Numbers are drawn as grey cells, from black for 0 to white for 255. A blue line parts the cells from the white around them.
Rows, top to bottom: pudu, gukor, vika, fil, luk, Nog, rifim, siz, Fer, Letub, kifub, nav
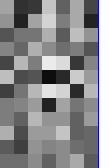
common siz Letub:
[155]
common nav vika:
[91]
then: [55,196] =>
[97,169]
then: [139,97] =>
[139,169]
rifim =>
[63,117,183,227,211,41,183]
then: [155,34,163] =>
[117,139]

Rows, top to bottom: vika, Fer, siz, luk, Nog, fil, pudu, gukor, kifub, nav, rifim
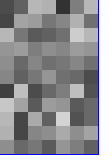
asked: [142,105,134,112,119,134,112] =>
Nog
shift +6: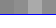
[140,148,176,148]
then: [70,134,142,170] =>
[142,163]
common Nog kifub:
[105]

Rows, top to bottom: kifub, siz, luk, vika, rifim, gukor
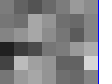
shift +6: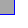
[173]
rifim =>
[67,187,160,148,98,98,214]
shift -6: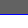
[92,92]
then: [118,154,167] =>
[148,111]

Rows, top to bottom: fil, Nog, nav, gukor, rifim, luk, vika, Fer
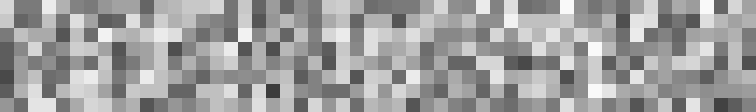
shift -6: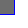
[103]
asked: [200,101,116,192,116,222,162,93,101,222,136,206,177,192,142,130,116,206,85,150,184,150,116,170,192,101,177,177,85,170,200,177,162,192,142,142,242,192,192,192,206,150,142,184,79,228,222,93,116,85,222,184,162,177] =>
Nog
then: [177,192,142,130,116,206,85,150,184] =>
[150,116]
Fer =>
[150,109,228,228,116,170,214,206,156,177,85,116,150,130,156,192,177,150,222,162,192,93,214,150,206,109,184,170,184,85,142,170,130,116,170,122,109,142,156,122,222,162,184,122,150,85,136,200,93,228,150,66,93,130]
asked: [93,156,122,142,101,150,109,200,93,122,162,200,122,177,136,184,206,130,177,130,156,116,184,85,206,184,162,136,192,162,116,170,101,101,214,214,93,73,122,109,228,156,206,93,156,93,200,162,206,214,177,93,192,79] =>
rifim
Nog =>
[200,101,116,192,116,222,162,93,101,222,136,206,177,192,142,130,116,206,85,150,184,150,116,170,192,101,177,177,85,170,200,177,162,192,142,142,242,192,192,192,206,150,142,184,79,228,222,93,116,85,222,184,162,177]

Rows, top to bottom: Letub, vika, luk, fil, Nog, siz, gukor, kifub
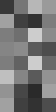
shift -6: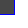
[65]
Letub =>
[56,118,183,154]
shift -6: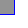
[141]
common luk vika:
[125]
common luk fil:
[139]

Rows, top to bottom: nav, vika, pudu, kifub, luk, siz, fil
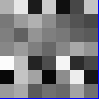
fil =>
[155,169,90,112,104,163,112]
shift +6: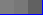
[133,126,103]
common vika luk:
[71]
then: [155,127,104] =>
[135,169]
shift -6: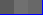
[84,106,98]

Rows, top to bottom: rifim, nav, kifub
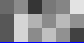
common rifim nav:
[139]
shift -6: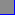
[133]
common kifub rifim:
[139]
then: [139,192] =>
[145,65]
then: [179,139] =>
[186,145]

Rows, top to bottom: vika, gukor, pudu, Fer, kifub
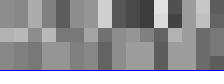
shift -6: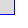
[213]
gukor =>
[141,135,172,128,93,141,149,207,86,73,60,219,67,157,192,99]

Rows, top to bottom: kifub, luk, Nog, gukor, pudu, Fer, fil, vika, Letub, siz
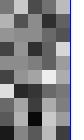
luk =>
[179,82,140,47,97]
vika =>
[105,164,61,172,126]
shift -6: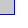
[195]
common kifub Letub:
[201]
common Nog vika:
[105]

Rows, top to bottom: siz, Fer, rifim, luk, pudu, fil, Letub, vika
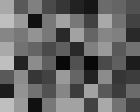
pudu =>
[191,34,140,95,8,81,8,74,95,28]
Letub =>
[28,147,114,81,134,60,162,89,60,107]
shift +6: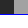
[47,168]
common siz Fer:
[169]
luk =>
[169,114,101,74,95,41,128,154,89,114]

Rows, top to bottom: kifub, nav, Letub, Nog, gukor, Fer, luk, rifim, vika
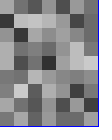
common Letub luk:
[147]
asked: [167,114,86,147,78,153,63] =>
rifim
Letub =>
[147,56,167,141,160,135,107]
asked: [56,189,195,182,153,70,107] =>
nav

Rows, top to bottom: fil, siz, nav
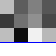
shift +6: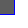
[99]
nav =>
[190,14,241,184]
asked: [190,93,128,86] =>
fil
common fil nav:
[190]
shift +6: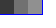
[63,119,150]
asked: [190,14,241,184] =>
nav

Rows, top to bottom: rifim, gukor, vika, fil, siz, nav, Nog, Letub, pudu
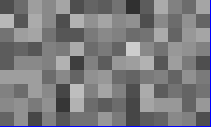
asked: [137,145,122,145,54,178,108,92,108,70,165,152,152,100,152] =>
Letub
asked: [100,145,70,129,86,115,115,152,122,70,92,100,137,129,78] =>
pudu
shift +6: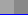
[171,143]
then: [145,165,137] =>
[145,78]

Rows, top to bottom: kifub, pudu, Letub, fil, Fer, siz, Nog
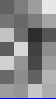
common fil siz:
[141]
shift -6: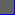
[92]
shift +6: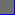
[116]
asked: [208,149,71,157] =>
Fer
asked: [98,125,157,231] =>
kifub
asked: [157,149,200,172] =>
Nog
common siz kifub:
[98]

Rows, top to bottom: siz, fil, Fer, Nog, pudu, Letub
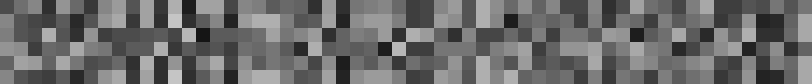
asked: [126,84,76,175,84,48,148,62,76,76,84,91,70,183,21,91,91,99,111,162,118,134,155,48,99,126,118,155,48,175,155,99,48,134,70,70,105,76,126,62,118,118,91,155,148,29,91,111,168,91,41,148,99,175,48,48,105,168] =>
Fer
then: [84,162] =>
[56,175]

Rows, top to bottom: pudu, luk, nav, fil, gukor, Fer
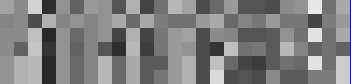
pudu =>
[162,139,211,46,146,98,154,146,84,176,68,113,184,162,76,105,154,84,84,76,139,146,232,113,169]
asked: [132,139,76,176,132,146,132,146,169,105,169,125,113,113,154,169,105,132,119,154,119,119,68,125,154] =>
luk
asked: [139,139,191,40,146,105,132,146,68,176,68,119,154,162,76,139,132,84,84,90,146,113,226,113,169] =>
nav

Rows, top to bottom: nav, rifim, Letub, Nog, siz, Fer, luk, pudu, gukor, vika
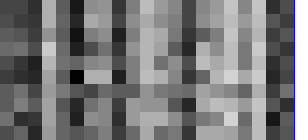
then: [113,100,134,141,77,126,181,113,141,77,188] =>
[169,188]
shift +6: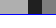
[181,181,38,132]
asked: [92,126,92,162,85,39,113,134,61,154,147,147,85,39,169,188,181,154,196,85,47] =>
pudu
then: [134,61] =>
[154,147]
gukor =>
[113,47,54,162,100,32,141,134,47,154,175,175,141,85,120,134,210,106,188,24,92]

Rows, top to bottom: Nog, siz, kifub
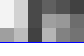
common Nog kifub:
[65]
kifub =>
[159,188,65,181,130,115]
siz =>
[243,210,73,159,152,109]
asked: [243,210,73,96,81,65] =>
Nog

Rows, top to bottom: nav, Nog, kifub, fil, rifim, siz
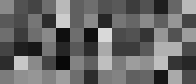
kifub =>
[110,60,110,138,15,110,15,217,75,82,52,150,82,157]
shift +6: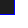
[36]
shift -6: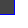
[62]
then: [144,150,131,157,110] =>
[44,124]
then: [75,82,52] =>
[150,82]
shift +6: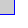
[211]

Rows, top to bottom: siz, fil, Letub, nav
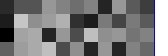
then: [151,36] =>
[130,104]
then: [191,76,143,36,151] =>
[36,130]
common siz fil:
[90]

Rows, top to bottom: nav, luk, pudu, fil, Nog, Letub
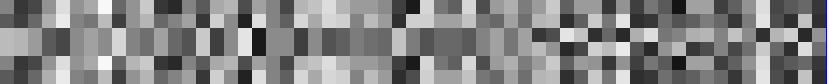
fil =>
[187,181,155,90,71,139,161,139,214,131,111,161,104,83,201,63,139,228,26,139,139,63,139,83,96,124,111,104,194,124,83,104,104,90,131,161,118,161,187,147,41,71,207,187,234,83,41,147,187,55,77,131,71,111,201,104,47,221,111]
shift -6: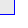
[228]
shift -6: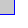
[195]

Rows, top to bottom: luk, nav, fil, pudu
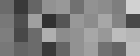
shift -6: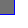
[107]
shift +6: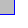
[195]
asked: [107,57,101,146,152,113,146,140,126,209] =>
luk
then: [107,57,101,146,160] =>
[113,101]

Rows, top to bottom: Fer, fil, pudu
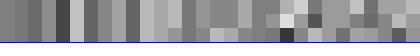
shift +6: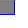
[133]
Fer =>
[127,120,107,141,69,193,100,135,162,100,185,169,185,120,149,135,135,169,127,127,177,207,120,155,155,193,113,162,162,185]
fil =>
[127,120,107,141,69,193,100,135,162,100,185,169,185,120,149,135,135,169,127,149,222,155,84,155,155,127,107,135,185,155]
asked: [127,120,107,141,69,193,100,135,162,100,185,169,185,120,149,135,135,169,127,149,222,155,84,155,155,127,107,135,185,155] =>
fil

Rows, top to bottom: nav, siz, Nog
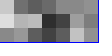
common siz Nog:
[66]
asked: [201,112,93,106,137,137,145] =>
nav
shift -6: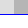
[216,175]
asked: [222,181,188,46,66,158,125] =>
siz
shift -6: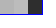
[175,182,40]
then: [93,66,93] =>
[194,145]

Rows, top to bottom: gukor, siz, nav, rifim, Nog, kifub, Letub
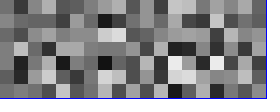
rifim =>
[126,190,106,49,169,169,126,120,120,148,71,176,33,41,134,49,140,57,162]
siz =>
[134,106,100,100,64,155,106,25,64,113,148,106,169,71,57,197,78,113,94]
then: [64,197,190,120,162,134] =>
[169,100]
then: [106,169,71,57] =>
[197,78]
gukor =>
[113,57,134,176,86,94,126,155,176,86,148,64,197,190,120,162,134,169,100]
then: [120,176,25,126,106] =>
[18,100]
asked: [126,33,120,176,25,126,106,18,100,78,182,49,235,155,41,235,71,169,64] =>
Nog

